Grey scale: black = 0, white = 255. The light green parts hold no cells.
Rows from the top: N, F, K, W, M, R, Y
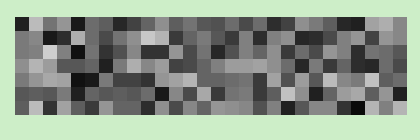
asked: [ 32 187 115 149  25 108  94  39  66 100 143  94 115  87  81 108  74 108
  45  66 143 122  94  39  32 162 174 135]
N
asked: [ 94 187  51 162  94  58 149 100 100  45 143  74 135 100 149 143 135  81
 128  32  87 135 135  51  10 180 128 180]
Y
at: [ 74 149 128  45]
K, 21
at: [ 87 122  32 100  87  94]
R, 2
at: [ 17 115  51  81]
K, 4

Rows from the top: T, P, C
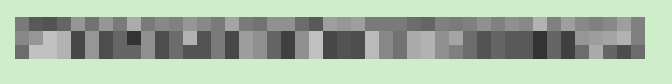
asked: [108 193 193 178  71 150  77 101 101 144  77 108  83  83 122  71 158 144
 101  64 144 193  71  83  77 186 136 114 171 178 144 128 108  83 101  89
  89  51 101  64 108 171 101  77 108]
C
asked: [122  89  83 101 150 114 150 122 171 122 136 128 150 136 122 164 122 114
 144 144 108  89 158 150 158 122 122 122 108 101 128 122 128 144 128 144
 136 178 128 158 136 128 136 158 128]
T
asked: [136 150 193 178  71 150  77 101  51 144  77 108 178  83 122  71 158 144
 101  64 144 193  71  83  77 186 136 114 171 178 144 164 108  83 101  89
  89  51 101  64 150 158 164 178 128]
P
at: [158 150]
T, 22

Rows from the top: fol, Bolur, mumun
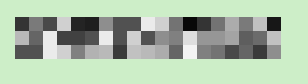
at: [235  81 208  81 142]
Bolur, 6
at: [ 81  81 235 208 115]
fol, 7
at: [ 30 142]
fol, 5
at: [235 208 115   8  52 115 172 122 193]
fol, 9

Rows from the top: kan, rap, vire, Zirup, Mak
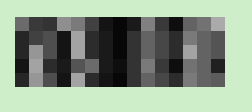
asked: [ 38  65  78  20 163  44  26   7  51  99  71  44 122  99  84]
rap
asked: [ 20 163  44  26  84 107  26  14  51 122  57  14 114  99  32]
Zirup
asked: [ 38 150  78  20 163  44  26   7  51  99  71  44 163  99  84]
vire
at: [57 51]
kan, 1
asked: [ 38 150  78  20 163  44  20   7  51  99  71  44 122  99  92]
Mak
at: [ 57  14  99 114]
kan, 10

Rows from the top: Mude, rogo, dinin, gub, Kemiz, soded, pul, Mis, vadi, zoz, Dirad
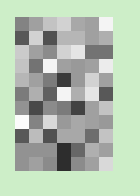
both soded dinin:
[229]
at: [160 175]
rogo, 5

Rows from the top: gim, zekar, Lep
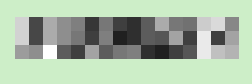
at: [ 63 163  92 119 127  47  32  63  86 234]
Lep, 4
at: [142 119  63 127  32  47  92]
zekar, 3
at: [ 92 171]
gim, 9
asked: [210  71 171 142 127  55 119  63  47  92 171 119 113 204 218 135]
gim

